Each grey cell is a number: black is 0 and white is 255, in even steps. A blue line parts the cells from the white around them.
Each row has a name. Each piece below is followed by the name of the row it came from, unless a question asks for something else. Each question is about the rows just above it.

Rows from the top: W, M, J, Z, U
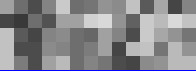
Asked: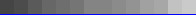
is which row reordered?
J
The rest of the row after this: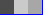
[147 117]
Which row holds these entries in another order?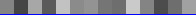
W
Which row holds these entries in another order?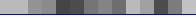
U
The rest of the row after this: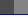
[202 110 117 147 139 194  90 167  69 132]
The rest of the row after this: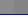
[110 124 161  69 186 194 117 186 147]
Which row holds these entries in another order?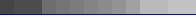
Z

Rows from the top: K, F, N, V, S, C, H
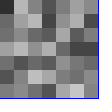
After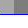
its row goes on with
[112 138]
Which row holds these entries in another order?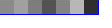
K
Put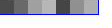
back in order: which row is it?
F
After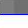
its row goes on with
[138]
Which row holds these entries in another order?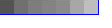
C
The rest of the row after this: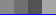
[198 131]
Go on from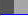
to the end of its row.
[198 131]

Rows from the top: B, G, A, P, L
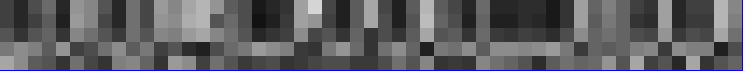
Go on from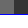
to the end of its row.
[112 140 100  32 120 112 140  92 140 140 134 140 154 120  58 100  92 100
 127 134  58 140 127 127  32  77]
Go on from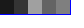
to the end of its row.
[100  64  52 160  39  64  64 181 134]
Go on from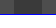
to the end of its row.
[112  84 134  52  58  52 134 112 100  84  45  92 112 100 106 148  84 166
  64  84  39 166  52  84 100]
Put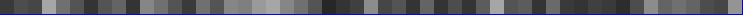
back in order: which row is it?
A

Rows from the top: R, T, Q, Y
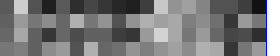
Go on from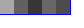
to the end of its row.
[ 97  97  62  54 154 211 168 119 154 103  70  76  46]
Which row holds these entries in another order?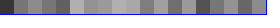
T
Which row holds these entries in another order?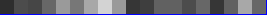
Q

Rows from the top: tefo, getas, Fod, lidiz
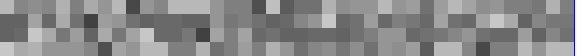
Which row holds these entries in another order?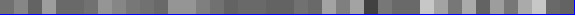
Fod
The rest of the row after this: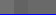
[ 99  99 149 119 127 113  99 105 134 149 199 105 113 157 105 127 119 105
 163 113 105 163 199 170  99 134 119 119]
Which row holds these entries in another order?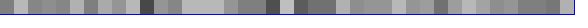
tefo
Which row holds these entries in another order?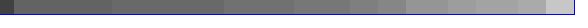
getas

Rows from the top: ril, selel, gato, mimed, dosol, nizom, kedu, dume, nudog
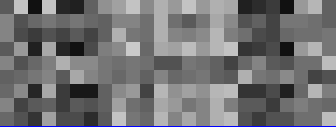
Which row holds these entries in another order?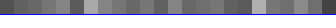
nizom
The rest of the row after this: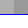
[195 153 176 168  32  44  59  17 153 182  97]
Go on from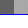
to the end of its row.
[153 118 132 176 126  90  90  59 111 126 111 104]
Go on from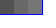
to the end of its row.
[104 118 104  97 132 132 111 176 111  90 118 168 138  82  97  67 118 118
 111  97]
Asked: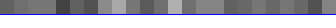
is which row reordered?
selel
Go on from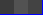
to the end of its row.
[ 90  67  97 176 118 111 176 132 126 138 182 126 111  75  67 104 111 111
 118]
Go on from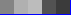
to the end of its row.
[ 82  82 111 111 188]

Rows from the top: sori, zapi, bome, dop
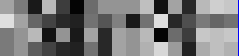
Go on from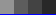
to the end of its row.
[ 33 114  40 163 148 177 215 155  33 171 191 177]
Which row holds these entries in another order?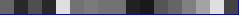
zapi
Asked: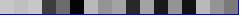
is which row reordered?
bome
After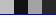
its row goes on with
[185 207 199]
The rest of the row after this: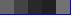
[ 85 128  25 114 223  40  79 122 101 114]
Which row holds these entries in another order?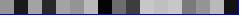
bome

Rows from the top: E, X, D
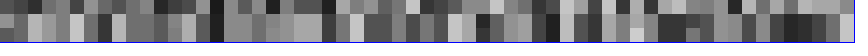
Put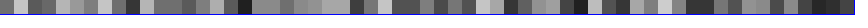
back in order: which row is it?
D
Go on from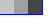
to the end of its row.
[197  54 174  54 167 189 132 126 146  39 181 111 167 111 181 167 167 138]
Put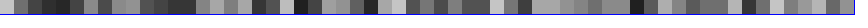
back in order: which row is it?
X
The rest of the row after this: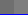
[ 68 146 104  82 111 132  39  62  75 146  26 138  90 138  32 126  82  82
  32 167 126 146  96 118 197  54  68  90 138 138 197 132 111  54  75 197
 159  68 197  54 174  54 167 189 132 126 146  39 181 111 167 111 181 167
 167 138]
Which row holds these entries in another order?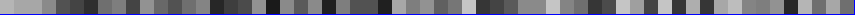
E
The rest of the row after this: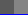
[174  90  32 138 138 111 132 146 167 167  62 118 197  82  82 126  75 118
  82 197 167  39  96 146 159  68  32 189  82  54 167 126 167 132  54  54
  68  82 146 138  75 138  68  39  47  68 111 197]
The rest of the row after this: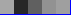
[ 68  32 189  82  54 167 126 167 132  54  54  68  82 146 138  75 138  68
  39  47  68 111 197]

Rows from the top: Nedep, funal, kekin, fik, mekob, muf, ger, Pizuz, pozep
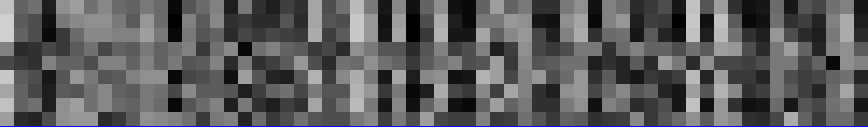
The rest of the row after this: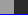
[ 36  78 143 151 151  43  57  91 143 136 129 113  57 121 129  36 107  57
  78 113  85  78  78 121 136  63 121  78 158  71  63  63 129  57  63 113
  85  57  99  91  49  57  63 136  57  85 107 143  91 151 136  49  43  71
 172  99  57 107 107  57]
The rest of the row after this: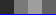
[ 36 129 143  91]
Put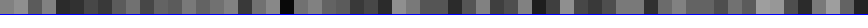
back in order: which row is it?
fik
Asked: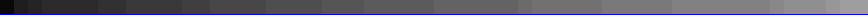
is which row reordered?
fik
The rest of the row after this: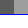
[151  78  43 121 158  99  36 129 143  91]
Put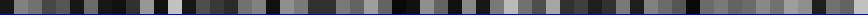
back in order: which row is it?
Pizuz

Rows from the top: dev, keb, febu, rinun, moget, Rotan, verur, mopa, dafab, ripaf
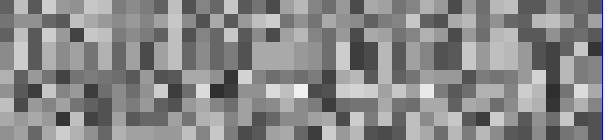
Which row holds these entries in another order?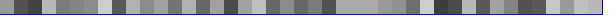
moget
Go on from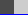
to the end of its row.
[124 191  97 191 139 177 199  89  61 205 153  89 145 110 199  75  82]
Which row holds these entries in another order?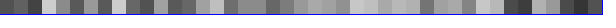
rinun
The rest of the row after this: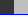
[ 67  82 161  89 103 103 161 116 177 184 132 161  82 103 139 139 161 169
  75 205 124 191  97 191 139 177 199  89  61 205 153  89 145 110 199  75
  82]
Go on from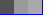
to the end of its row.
[132 110 161 132 139 177 139 124  61 110 116 116 169 116 110 169 169  97
 169 161 110 139 191 177  53 139 177 132]

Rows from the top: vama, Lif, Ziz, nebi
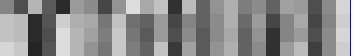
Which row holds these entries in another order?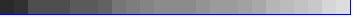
Ziz
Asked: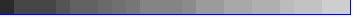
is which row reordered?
Lif
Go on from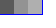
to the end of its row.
[ 98 139  49 155 187  63 139 206]
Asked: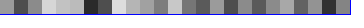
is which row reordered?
Ziz
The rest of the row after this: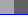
[147  49 132 155  78 139 214]
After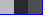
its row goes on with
[221 181 161 125 200 118  90 155  78 139  90 139 168  98 147  49 132 155
  78 139 214]
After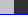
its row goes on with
[187  98 147 175 125 139  98 161 155  78 139 214]

